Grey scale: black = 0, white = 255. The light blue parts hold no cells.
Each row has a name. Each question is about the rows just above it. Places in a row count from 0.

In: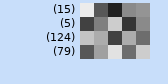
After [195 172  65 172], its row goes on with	[109]
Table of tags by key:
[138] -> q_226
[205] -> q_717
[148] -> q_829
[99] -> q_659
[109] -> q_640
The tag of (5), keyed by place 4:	q_226
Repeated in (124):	[172]
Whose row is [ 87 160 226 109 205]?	(79)
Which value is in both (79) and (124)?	[109]
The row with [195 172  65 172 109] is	(124)

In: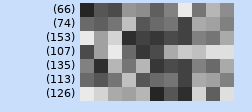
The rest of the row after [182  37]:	[ 86  46 212  95 223]
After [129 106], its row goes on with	[170]

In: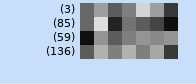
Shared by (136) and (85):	[92]
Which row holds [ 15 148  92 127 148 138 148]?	(59)
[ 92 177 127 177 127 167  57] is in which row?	(136)
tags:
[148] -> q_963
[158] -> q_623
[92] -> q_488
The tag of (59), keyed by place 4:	q_963
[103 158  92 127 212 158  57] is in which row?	(3)
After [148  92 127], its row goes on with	[148 138 148]
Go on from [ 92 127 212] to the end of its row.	[158  57]

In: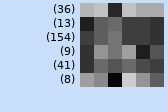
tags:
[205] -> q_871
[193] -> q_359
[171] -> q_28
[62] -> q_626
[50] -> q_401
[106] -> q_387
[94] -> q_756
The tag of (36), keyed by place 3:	q_359
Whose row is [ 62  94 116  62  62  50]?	(154)
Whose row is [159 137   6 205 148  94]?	(8)
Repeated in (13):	[62]
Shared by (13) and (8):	[94]
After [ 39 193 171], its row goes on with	[171]

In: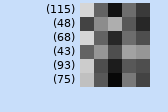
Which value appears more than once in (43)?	[150]
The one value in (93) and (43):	[78]

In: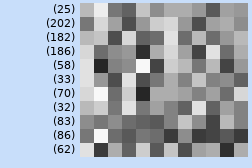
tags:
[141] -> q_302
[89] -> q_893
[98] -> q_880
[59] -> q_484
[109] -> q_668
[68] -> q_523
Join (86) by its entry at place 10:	q_893
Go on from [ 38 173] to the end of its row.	[173 161 130 161 109 215]
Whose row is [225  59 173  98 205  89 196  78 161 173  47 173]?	(62)
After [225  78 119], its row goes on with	[173 130 196 130 141  98]

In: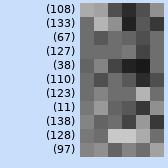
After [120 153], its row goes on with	[100  88  56 144]
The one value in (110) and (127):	[110]

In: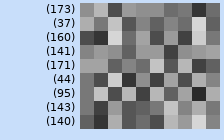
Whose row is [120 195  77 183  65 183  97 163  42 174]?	(95)
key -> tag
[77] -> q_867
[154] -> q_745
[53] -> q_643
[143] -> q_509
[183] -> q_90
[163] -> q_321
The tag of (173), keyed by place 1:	q_90

